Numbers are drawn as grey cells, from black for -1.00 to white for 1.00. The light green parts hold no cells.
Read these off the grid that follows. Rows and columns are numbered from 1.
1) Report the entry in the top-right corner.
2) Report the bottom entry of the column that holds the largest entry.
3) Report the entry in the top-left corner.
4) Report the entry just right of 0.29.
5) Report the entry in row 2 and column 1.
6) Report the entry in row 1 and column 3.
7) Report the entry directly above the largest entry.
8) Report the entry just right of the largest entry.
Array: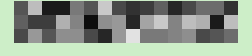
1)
-0.61
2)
0.77
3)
-0.33
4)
0.58
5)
-0.25
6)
-0.80
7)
-0.70
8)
-0.05

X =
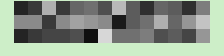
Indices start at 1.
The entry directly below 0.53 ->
0.18
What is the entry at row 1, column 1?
-0.72
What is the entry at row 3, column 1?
-0.72
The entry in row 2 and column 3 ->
-0.55
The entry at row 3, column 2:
-0.55
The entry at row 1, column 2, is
-0.55
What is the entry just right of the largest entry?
-0.12
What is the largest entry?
0.69
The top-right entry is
-0.02

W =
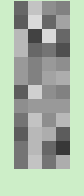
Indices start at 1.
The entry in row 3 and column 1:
0.44
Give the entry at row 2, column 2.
0.71
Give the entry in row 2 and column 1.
-0.28
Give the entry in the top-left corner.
-0.19
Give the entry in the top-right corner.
0.01
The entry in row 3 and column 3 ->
0.71
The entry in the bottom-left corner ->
-0.09
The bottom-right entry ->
0.36
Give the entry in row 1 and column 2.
0.53
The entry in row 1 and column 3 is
0.11

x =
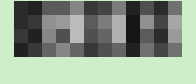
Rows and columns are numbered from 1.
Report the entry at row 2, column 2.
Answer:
-0.56
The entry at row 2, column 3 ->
0.13
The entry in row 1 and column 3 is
-0.29
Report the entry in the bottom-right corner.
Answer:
-0.11
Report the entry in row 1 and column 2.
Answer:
-0.74
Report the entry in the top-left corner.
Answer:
-0.66
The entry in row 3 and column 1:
-0.56
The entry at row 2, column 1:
-0.66

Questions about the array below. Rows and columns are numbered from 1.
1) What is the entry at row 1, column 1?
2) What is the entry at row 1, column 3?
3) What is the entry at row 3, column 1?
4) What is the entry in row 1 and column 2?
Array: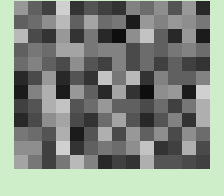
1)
0.19
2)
-0.50
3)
0.45
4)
-0.25

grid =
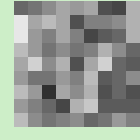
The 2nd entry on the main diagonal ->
0.30
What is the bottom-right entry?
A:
0.00
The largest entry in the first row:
0.39
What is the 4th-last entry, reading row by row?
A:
-0.19
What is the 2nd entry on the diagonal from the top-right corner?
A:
0.10
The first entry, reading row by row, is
-0.19
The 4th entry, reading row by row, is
0.30
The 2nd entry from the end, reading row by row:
0.20
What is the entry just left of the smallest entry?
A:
0.20
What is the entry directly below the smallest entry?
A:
-0.19
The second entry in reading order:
-0.09
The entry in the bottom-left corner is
0.47
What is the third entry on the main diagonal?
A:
0.00
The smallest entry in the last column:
-0.37
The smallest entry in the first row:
-0.45
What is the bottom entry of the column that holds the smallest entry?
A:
-0.09
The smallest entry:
-0.62

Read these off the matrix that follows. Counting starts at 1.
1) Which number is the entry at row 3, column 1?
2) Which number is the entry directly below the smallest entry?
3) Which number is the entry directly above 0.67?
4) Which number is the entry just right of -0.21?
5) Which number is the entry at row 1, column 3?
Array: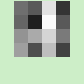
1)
0.15
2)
0.33
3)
0.97
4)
-0.76
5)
0.77

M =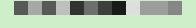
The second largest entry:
0.50
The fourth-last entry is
0.74
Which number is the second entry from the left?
0.31
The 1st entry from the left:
-0.31

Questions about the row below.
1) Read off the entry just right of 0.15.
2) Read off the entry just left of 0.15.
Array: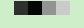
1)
0.59
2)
-0.96

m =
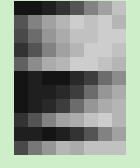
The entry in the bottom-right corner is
0.51
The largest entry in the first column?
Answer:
-0.24
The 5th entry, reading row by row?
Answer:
-0.34
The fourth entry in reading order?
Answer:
-0.60
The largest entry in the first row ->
0.51
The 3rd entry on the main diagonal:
0.18
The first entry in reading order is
-0.84
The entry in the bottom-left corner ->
-0.43
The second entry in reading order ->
-0.84
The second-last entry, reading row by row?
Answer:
0.51
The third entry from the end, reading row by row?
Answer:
0.51
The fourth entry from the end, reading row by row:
0.34
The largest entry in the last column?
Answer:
0.61
